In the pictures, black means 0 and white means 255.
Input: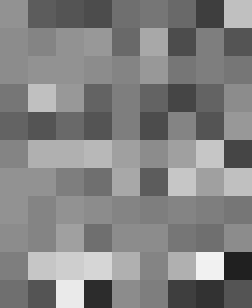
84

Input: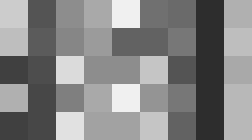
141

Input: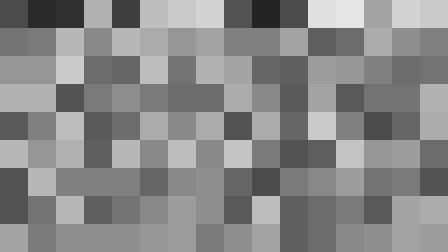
48

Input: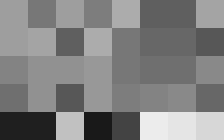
158

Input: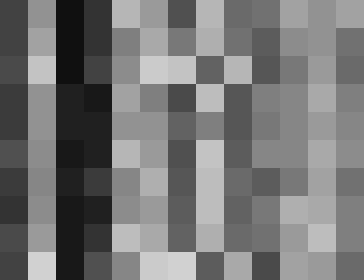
16

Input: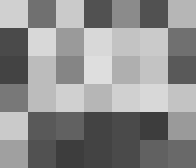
202
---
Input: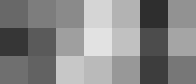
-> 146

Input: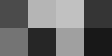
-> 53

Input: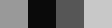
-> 200

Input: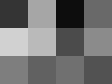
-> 105

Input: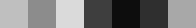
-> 168

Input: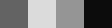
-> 12

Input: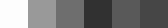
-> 70

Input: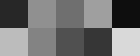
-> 14

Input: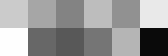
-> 233

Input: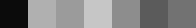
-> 114
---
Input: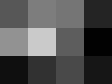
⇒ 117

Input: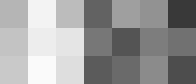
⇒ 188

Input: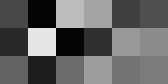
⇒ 188

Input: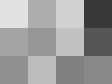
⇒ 209

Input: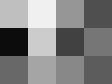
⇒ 150

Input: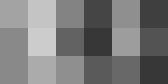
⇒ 131

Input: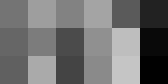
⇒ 130
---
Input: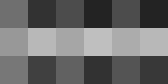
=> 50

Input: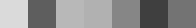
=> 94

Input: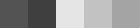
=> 63

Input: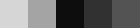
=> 164

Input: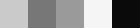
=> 119

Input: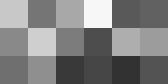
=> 117

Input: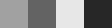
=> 99

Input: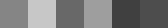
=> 199
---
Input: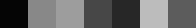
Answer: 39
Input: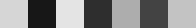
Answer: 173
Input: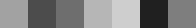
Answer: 206
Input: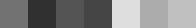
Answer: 222
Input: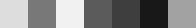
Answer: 62
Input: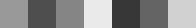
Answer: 55
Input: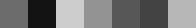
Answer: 87
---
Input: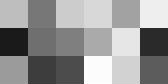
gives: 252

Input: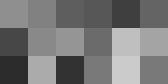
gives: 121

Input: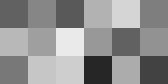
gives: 38

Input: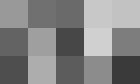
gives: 92

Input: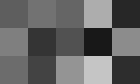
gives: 148

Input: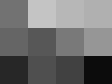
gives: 79

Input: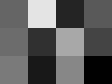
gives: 24
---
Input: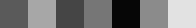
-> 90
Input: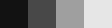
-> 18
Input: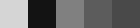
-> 213
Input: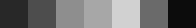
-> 40
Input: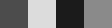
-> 76
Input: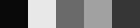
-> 9
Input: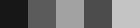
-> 23
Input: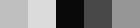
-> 191
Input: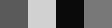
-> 90
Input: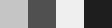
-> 197
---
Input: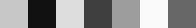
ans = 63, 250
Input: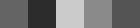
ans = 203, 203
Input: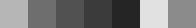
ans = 59, 225
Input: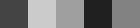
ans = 159, 203
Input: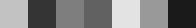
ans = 97, 227
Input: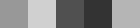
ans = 80, 208
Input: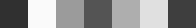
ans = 84, 250
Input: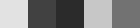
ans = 43, 226
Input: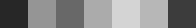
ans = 171, 212
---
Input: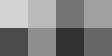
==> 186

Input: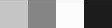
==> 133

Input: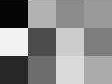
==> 178

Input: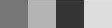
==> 180

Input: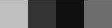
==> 52

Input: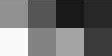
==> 86

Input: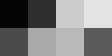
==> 47

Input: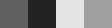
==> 35

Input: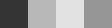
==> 183
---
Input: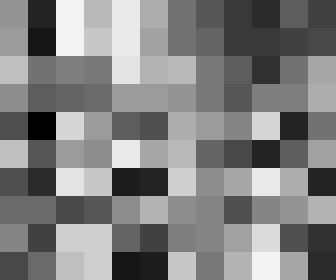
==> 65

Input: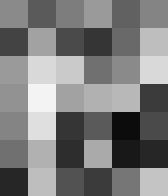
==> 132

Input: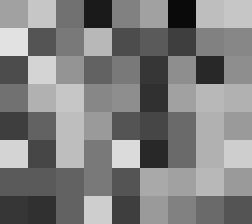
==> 198

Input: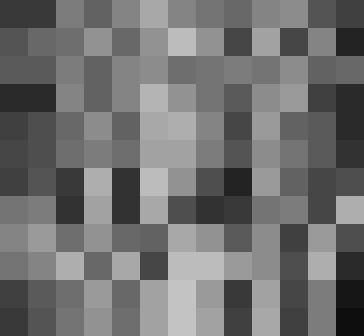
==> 64

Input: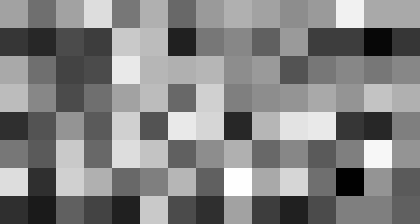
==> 169

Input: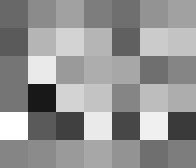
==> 161

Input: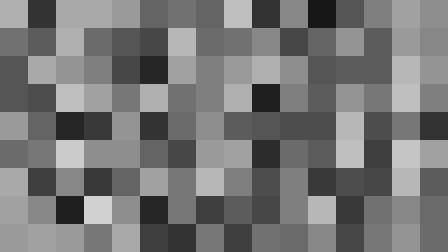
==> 142
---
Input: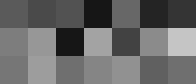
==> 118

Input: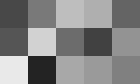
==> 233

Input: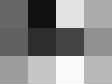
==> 157

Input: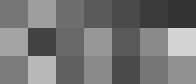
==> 125

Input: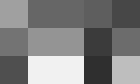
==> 79

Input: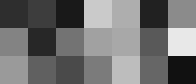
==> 154

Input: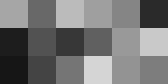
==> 22
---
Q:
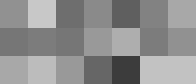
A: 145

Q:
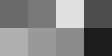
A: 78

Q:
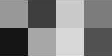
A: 124

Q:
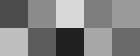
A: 154

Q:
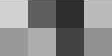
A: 187

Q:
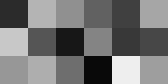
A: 71
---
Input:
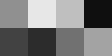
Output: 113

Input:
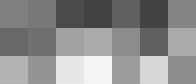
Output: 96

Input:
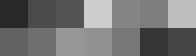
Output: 54

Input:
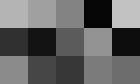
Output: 147

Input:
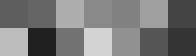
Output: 86

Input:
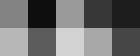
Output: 168

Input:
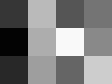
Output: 249

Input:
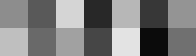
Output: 11

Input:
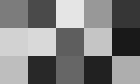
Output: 197

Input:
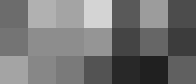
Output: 102
